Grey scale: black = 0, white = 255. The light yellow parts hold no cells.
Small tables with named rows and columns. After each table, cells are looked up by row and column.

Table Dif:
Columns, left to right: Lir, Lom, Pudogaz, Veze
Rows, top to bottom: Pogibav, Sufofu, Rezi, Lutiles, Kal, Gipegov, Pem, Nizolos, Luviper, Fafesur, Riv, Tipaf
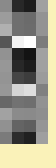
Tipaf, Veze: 159
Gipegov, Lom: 40
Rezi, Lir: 176
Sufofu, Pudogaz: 107
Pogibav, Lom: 40
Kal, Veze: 161
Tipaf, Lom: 44
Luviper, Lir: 103
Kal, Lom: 32
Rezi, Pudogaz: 108
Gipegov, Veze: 160
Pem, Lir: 148
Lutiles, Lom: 242
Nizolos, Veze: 128
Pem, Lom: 69
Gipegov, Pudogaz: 28
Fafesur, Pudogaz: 138
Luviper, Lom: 114
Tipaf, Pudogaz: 32
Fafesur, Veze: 142
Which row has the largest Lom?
Lutiles

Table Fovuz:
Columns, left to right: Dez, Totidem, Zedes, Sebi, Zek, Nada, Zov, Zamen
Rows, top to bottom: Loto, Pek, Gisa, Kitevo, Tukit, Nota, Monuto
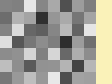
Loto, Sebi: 134
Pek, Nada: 170
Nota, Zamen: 182
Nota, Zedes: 90
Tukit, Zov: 174
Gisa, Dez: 131

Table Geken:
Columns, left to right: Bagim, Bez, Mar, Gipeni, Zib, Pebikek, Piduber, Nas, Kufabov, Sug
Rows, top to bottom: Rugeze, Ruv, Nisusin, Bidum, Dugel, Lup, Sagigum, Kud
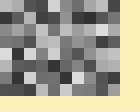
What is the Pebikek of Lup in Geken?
103
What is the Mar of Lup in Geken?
88
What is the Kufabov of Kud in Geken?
86
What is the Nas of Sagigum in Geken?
139
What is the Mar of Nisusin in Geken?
128
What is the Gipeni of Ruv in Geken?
65

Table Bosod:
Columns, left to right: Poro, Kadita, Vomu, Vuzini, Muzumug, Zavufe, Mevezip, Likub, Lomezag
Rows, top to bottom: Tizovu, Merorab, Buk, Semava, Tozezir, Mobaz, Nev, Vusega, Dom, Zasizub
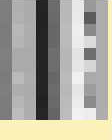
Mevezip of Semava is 236
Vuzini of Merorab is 34
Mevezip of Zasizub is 241
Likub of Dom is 140
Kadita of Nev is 186
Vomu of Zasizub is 174
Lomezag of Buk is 173
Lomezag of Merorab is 172
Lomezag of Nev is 173
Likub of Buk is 138
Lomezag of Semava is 173
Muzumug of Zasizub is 101
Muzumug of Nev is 103
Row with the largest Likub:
Zasizub

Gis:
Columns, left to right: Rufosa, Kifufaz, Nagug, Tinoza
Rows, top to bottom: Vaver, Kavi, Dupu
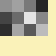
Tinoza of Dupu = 188
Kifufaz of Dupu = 165
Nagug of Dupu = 89
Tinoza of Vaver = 37
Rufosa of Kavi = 68
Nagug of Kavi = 228
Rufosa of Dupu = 45
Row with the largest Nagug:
Kavi

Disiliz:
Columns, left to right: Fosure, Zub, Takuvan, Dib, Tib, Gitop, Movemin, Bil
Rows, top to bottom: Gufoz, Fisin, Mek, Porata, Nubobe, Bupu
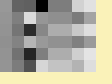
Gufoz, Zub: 99
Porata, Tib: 145
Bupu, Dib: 214
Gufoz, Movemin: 210
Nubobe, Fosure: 147
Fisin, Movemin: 123
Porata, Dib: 153
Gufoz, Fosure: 152
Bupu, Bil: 221
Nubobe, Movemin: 207
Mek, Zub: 117
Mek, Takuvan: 44
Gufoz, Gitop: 125
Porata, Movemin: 128
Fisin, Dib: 150
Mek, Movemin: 201
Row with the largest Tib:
Bupu

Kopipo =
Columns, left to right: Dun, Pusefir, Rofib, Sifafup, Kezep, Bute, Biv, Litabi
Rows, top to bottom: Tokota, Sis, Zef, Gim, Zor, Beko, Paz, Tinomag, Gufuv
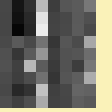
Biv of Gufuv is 94
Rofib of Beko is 184
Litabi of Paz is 172
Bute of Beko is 82
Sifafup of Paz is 113
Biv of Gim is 75
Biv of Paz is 94
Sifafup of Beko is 92
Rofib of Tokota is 48
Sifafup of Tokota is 185
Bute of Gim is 86
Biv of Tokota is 91
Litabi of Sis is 80
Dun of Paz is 75
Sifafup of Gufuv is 170
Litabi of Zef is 73
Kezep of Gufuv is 66
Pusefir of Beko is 64
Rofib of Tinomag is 51

